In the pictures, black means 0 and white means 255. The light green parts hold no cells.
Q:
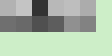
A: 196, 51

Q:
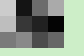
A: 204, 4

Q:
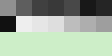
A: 238, 17

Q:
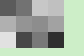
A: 225, 47

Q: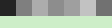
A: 194, 36

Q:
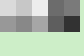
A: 237, 50

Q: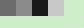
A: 200, 25

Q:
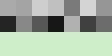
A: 212, 23

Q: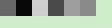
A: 206, 8

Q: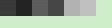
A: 192, 35
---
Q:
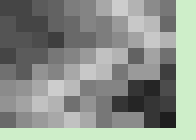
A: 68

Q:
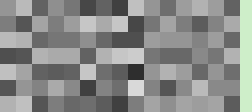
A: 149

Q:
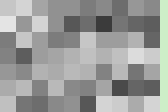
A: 198

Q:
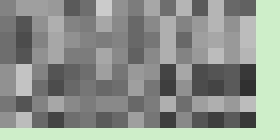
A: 131

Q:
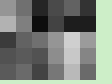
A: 149

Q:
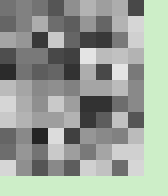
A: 115
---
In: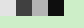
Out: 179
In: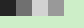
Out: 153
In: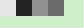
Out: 145
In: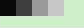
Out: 155
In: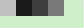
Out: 120
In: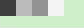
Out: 188
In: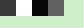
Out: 97
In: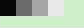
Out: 165
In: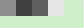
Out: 142
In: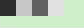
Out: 198
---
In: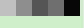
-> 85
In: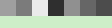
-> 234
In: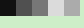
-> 119
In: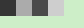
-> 74
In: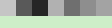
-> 37
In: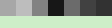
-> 130
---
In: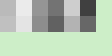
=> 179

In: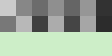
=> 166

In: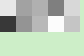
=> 252

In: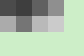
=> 185

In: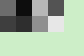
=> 143

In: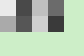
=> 207
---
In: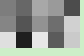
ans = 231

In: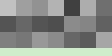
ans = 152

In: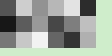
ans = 242

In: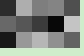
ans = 182

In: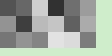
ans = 132

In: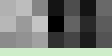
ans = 161

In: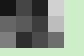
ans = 75

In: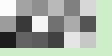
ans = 92

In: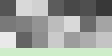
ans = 142
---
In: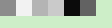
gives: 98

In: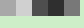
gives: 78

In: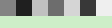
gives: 56

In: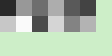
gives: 67

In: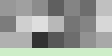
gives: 87

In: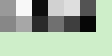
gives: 14

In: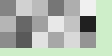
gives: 89

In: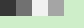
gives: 113
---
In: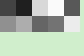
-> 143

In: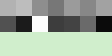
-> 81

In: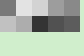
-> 192

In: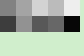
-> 61

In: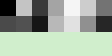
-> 74

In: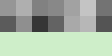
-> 91

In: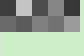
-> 106

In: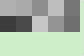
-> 60

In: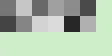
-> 68

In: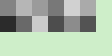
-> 43
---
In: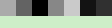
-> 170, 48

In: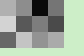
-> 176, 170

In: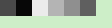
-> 73, 95

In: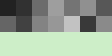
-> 34, 138

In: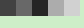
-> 66, 209

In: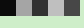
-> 11, 71

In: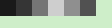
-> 26, 81
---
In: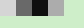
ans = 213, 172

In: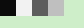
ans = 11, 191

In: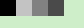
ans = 1, 74

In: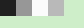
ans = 32, 185

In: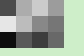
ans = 76, 104

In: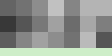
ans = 100, 85

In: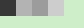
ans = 55, 205

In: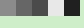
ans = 139, 32

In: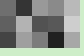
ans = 111, 167

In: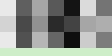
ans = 233, 124
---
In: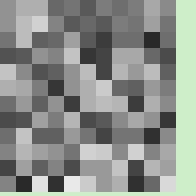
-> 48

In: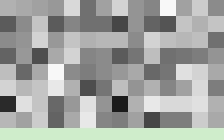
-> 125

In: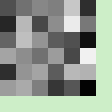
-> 54

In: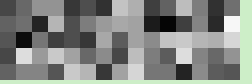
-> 139

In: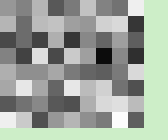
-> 122

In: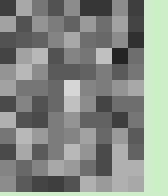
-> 153
